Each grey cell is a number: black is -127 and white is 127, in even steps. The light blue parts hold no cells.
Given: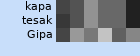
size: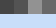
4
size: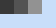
3
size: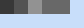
5
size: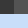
2

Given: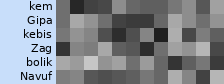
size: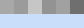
6
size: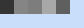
5
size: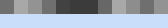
12
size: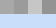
4
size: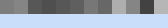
12

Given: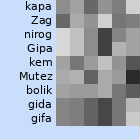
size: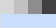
4
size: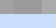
4
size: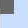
1
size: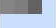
3
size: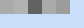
5

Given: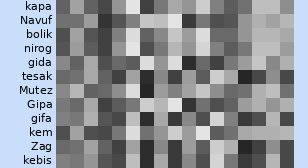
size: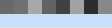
8
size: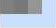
3

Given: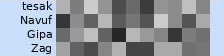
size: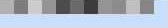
11
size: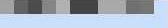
11

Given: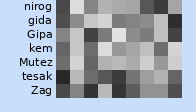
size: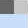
2
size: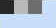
3
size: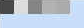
5
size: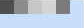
5
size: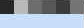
6

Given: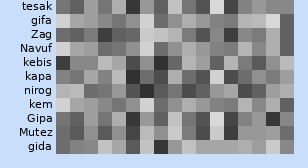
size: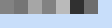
7
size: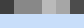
6
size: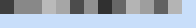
13
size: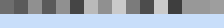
16
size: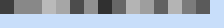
15

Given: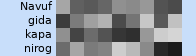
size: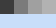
4
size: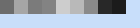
9
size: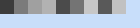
9
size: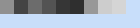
9
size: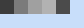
5
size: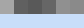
6
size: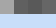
4

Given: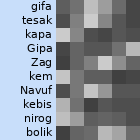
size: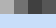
4
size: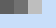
3
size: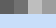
4
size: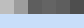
6
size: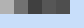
5

